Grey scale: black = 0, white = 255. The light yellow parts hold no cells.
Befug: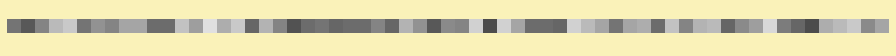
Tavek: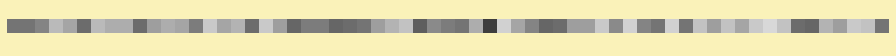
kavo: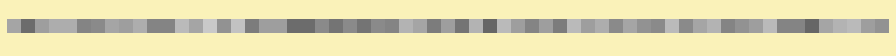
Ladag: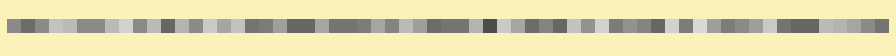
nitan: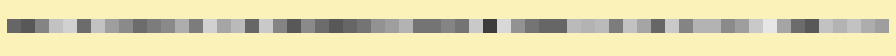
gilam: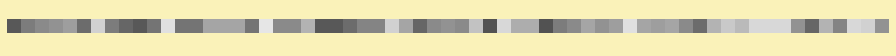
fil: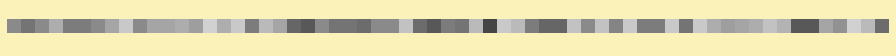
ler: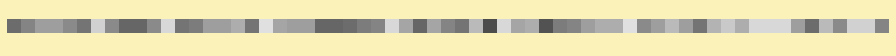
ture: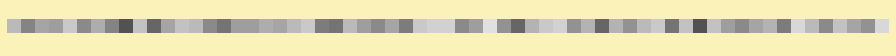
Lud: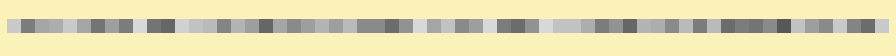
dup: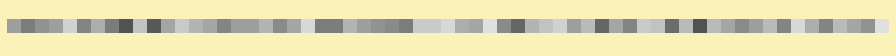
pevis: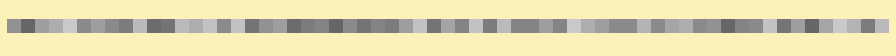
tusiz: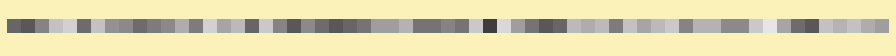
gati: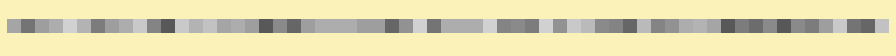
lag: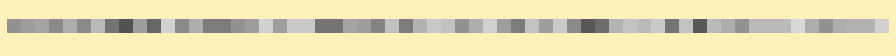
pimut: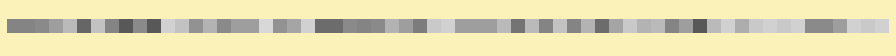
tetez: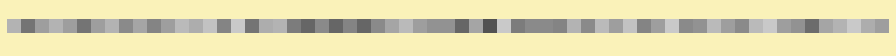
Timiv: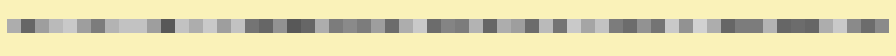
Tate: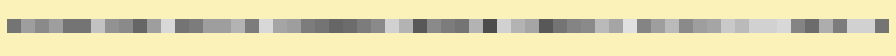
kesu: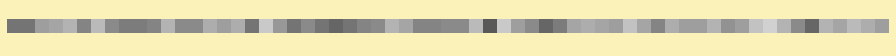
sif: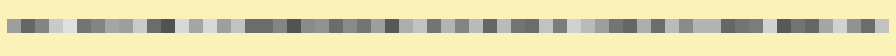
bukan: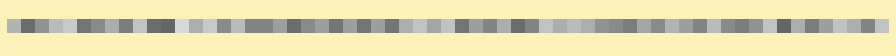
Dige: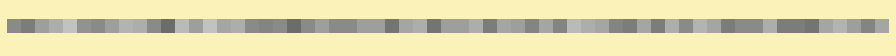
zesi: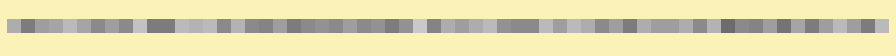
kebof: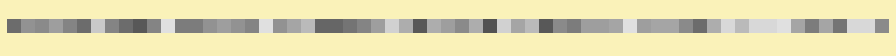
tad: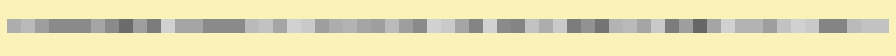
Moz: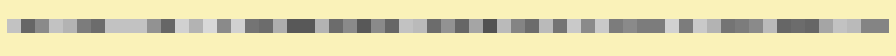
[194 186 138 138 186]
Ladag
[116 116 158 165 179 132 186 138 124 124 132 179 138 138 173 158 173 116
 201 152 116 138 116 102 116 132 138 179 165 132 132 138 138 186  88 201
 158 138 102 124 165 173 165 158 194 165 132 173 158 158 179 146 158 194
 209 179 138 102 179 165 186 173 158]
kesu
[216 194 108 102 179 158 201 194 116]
Tavek
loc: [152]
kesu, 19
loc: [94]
Tavek, 29
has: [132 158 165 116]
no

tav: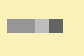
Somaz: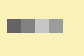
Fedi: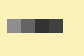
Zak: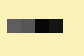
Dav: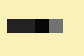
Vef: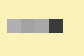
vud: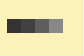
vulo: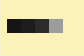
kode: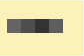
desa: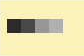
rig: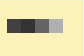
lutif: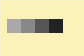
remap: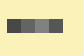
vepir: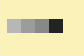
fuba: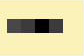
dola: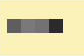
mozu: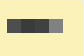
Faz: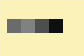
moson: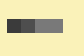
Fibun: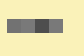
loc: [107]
Faz, 0
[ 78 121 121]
moson
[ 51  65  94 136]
vud
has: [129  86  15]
no

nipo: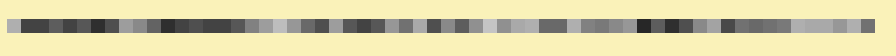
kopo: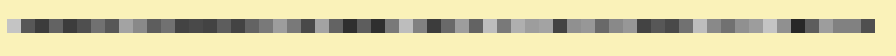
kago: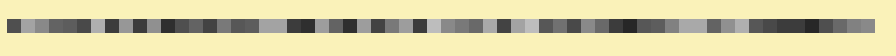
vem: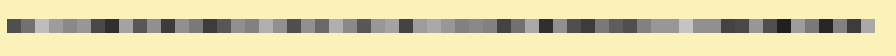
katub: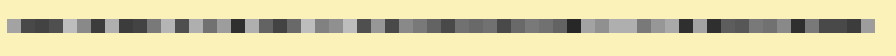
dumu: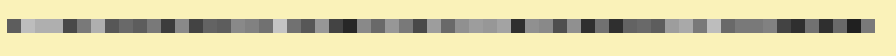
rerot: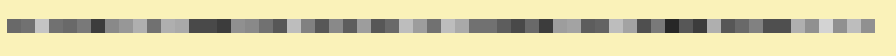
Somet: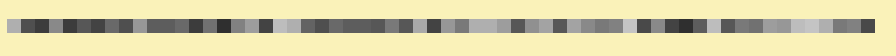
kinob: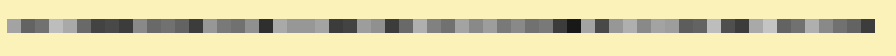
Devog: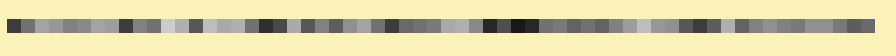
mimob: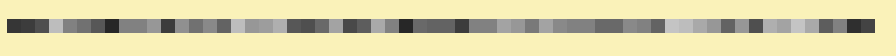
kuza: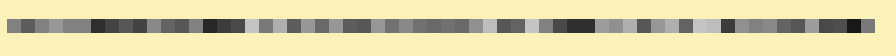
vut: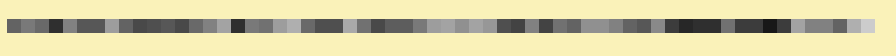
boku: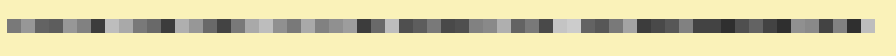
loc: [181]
katub, 11
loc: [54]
mimob, 0

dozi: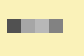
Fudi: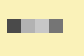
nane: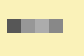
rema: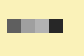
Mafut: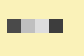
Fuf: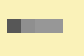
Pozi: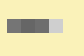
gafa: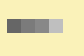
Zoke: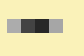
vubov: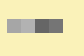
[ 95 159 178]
rema
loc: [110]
Pozi, 2

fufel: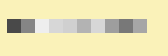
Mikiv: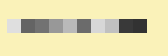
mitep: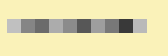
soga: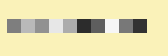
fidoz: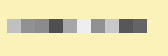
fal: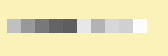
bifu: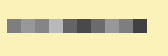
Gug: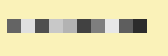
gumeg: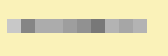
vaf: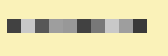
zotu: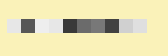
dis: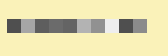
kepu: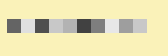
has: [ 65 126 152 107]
no
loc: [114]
Mikiv, 2

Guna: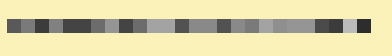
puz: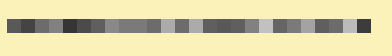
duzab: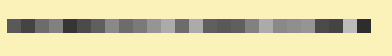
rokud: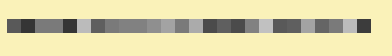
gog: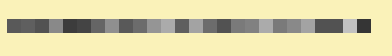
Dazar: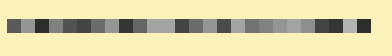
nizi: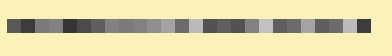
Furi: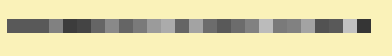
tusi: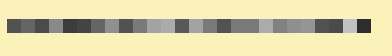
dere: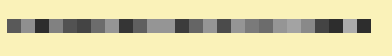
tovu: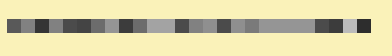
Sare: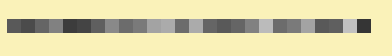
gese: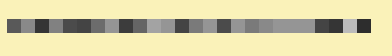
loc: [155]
Furi, 10
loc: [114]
Dazar, 17
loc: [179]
Dazar, 24
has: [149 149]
yes
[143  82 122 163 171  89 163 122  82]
tusi

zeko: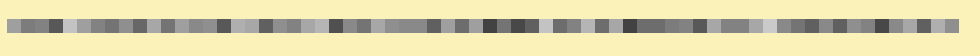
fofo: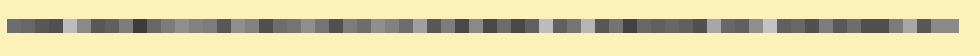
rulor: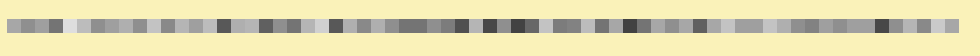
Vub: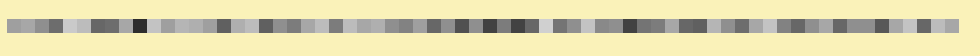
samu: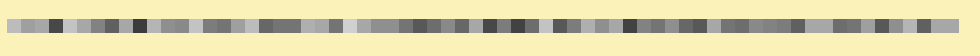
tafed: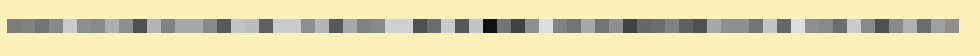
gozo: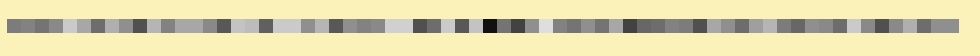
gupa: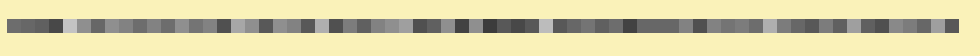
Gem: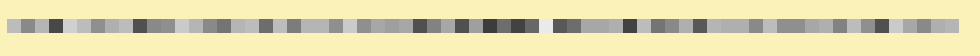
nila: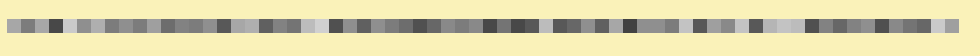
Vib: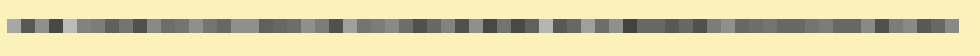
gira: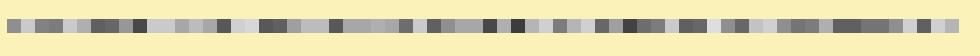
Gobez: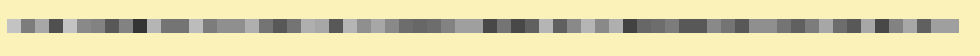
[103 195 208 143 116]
gira
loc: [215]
gira, 17
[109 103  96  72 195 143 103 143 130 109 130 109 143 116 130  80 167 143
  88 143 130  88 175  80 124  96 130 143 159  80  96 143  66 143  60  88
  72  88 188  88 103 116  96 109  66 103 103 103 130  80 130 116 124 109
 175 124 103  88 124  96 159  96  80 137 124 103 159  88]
gupa
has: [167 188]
yes
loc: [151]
gira, 8

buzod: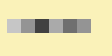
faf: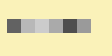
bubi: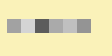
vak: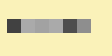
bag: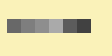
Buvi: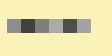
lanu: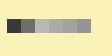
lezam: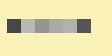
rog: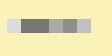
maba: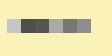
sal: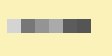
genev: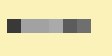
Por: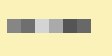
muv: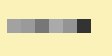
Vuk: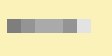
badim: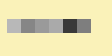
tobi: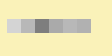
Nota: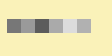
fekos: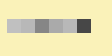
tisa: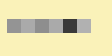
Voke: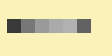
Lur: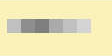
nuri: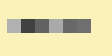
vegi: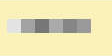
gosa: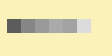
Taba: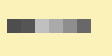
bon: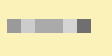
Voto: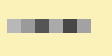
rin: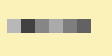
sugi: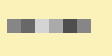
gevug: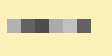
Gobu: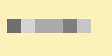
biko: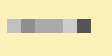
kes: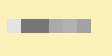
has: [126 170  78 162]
yes
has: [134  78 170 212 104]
no

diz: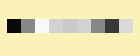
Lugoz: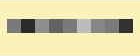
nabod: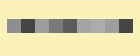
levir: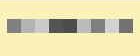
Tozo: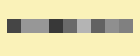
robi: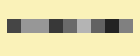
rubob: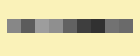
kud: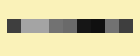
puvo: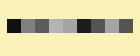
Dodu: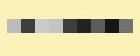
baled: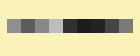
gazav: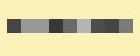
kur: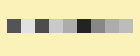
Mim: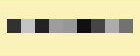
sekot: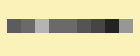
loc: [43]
Lugoz, 1
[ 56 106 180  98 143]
Tozo
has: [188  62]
yes

